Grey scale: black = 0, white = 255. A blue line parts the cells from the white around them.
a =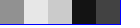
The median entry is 145
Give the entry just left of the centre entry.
231
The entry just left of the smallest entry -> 203

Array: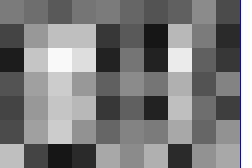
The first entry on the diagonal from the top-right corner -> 75
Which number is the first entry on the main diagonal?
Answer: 123
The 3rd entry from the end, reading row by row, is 42
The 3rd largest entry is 222
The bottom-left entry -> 191
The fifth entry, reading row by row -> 123
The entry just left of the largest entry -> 197
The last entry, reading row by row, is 168
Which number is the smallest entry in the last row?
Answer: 22
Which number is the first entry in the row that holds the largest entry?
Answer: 28
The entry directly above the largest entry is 191
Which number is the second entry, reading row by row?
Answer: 110
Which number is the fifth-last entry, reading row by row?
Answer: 139
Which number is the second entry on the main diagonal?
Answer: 152
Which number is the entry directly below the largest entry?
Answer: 204
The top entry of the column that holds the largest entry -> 89
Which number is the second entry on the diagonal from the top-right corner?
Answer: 123

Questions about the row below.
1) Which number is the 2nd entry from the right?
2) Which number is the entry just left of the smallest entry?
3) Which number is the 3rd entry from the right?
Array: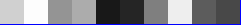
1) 92
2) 172
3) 238

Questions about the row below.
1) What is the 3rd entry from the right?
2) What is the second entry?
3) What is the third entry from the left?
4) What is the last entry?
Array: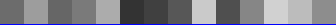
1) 209
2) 157
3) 102
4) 141

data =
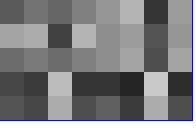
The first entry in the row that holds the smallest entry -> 71
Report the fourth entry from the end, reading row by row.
96
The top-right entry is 156
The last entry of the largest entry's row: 45
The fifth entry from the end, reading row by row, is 78
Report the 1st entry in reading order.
90
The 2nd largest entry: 188
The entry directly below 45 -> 78
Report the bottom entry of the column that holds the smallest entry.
59
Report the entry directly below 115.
172
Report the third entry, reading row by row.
102
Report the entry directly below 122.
59

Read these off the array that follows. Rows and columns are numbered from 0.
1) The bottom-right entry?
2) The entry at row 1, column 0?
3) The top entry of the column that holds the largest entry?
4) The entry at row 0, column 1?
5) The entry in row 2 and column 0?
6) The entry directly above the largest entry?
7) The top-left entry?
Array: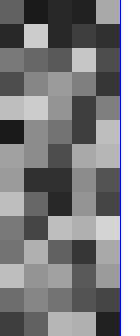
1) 33
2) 40
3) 169
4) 26
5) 121
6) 69
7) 97

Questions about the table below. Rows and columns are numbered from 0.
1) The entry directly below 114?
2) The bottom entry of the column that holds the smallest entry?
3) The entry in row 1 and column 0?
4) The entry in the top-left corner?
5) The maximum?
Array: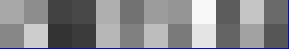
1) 128
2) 51
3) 135
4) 168
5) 248

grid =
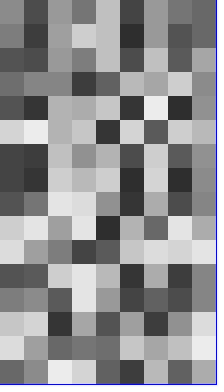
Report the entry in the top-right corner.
104
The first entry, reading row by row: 139
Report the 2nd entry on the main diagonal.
61
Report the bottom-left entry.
104
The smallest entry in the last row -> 61
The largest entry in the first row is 192
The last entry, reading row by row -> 172
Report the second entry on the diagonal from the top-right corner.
83
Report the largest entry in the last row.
236
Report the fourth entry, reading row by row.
117
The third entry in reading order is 153
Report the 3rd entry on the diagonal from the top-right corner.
192

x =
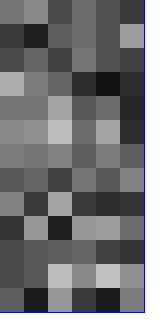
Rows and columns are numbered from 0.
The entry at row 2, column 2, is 66
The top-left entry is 116
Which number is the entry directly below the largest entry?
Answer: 26
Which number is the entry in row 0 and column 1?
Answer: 138
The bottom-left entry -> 95
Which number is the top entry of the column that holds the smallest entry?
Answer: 81
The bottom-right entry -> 124
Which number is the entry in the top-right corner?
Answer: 59
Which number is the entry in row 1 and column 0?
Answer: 59
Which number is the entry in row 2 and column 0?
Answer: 74
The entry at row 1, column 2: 95
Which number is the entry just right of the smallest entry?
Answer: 45
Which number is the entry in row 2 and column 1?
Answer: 101

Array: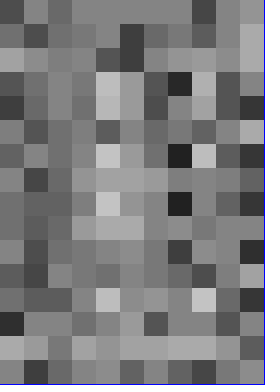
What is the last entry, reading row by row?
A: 140
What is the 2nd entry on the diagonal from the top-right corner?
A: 132
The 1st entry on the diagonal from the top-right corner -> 148
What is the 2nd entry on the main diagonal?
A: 77
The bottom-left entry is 132
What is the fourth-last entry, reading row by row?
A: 98
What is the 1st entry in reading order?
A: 77
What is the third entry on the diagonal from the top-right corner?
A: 154
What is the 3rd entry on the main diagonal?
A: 126
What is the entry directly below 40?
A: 132
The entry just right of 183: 154
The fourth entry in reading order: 132

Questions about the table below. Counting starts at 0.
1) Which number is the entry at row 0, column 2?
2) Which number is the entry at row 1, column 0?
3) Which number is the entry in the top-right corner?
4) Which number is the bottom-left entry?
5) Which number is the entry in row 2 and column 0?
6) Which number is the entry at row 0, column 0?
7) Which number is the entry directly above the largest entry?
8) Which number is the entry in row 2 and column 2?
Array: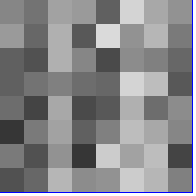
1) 162
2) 154
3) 146
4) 81
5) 96
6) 134
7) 96
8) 176

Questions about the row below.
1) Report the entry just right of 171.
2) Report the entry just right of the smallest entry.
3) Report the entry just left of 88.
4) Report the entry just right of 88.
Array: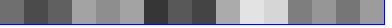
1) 227
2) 88
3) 54
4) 68

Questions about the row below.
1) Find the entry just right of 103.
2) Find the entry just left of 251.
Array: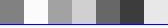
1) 60
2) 129

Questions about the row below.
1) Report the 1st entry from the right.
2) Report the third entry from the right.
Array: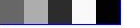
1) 2
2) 44
